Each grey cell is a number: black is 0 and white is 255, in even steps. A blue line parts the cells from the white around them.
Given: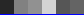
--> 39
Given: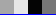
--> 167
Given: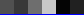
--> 80
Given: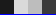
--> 26
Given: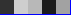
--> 49
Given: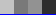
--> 195
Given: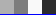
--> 176
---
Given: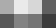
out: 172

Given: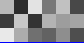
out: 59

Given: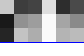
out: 25

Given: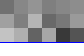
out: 160

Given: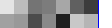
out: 228

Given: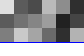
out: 91

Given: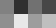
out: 129
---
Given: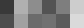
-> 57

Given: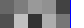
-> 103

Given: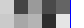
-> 209

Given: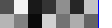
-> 80

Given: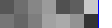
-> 86

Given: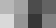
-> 183
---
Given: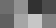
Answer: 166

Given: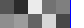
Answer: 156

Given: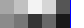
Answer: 119

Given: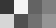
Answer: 80

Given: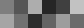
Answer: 113

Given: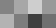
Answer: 125

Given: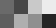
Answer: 175

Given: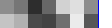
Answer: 177

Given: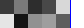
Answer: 20
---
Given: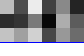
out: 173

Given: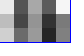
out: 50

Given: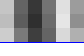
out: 230

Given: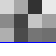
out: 198

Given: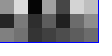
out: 108

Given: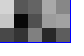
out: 156

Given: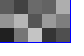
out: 154

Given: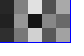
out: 135

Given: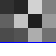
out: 31
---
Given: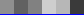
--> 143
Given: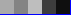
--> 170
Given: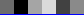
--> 108
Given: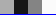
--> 173
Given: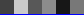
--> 65
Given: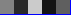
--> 131
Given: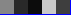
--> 134
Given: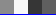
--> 139
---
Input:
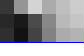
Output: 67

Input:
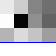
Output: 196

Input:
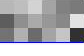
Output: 107

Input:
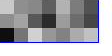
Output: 209

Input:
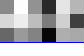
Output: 131

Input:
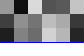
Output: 108

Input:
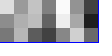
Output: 92

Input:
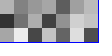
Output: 71

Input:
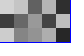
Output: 147

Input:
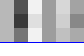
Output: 242
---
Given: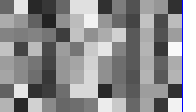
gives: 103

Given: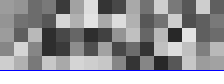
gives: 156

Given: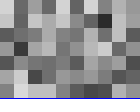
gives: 211

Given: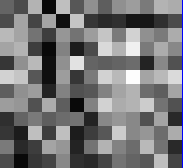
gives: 100

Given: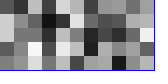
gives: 86

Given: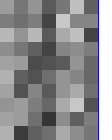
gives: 156
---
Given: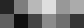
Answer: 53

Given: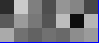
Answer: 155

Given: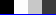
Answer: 59

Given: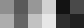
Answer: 33

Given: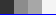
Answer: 244

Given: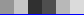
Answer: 219
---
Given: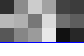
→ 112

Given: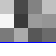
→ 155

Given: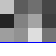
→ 164

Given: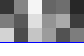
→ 170

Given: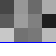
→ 128

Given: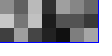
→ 82

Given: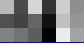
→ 192

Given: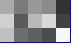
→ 216

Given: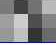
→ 78

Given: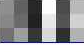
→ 83
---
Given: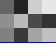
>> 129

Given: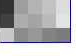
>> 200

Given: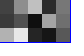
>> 178

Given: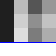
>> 31

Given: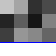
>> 62

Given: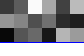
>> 8

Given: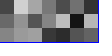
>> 133

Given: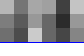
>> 111

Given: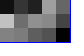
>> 130
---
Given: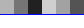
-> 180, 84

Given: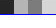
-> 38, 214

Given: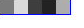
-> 122, 173

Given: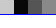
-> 202, 137

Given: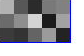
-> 178, 35

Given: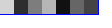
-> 212, 67

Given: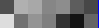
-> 79, 101

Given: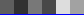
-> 94, 162

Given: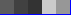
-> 92, 151
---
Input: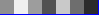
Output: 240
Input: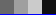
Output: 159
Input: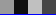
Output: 15
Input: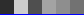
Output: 205
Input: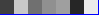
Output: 200
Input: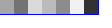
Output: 115
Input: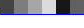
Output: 125
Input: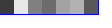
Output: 232
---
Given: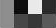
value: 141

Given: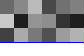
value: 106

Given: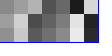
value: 138

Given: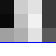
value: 15

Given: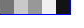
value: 117

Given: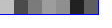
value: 193
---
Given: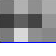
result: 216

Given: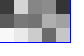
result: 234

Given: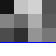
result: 47

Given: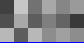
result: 93

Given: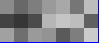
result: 111

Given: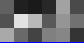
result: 105

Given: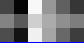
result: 19

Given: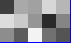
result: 92
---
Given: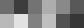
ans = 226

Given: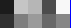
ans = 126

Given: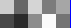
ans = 42

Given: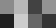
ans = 205

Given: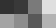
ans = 141

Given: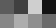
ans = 173
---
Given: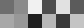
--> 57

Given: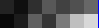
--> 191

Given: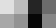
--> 7

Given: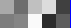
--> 44

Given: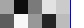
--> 36

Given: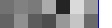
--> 197

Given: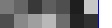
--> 36

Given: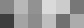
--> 112
